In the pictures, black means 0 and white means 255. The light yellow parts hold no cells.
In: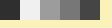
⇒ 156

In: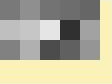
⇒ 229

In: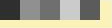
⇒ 111

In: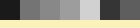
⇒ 157

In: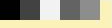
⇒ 242

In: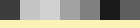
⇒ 162
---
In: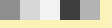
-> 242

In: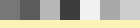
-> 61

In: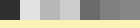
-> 204

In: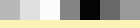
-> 133

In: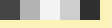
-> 243

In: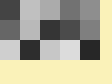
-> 53
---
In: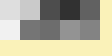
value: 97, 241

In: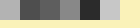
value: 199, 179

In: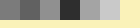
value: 201, 123

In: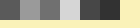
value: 50, 90

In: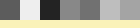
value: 164, 92

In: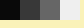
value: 239, 9
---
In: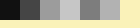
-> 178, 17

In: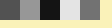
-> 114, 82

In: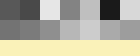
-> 216, 115

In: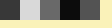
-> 83, 56

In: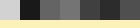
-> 79, 210

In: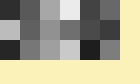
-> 104, 38
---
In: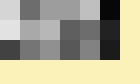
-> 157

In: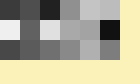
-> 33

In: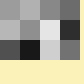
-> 136

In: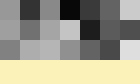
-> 137

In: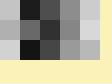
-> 78

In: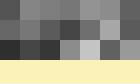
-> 126

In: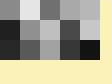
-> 112

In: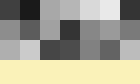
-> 168

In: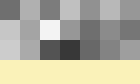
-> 124
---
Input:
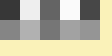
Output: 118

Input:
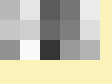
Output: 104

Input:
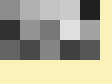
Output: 119

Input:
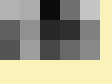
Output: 39

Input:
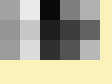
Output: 30

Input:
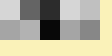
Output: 8

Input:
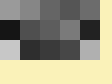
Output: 93

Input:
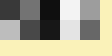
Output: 23

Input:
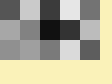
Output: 17
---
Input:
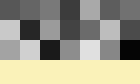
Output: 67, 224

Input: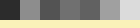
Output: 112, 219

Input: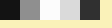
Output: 252, 252

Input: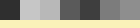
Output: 90, 198

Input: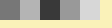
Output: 57, 215

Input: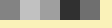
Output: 159, 193

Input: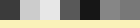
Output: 88, 231

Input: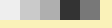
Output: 175, 238

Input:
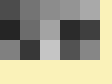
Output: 163, 197

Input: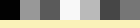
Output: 248, 248
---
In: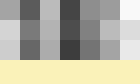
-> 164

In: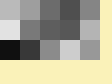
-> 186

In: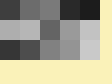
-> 62

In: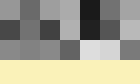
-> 151

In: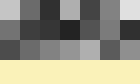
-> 197

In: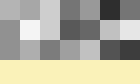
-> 180

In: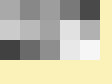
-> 169

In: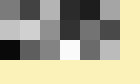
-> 123
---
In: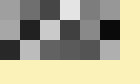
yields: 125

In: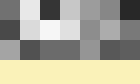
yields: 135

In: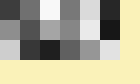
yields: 218

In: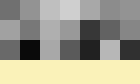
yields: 140

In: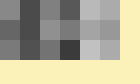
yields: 185

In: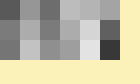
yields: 180

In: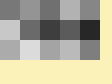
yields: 178

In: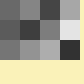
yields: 69

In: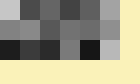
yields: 95

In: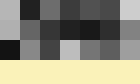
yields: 73
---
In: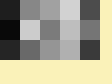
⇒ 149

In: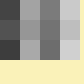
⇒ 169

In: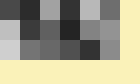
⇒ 80

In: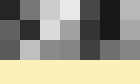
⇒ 64

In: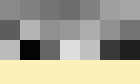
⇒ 193

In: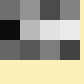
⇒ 88

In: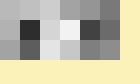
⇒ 199

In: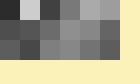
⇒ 135

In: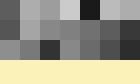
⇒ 107
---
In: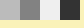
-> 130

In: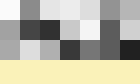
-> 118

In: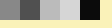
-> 187

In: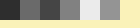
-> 129

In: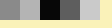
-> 7

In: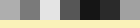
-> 21

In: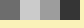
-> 203

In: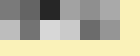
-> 202

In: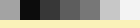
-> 119
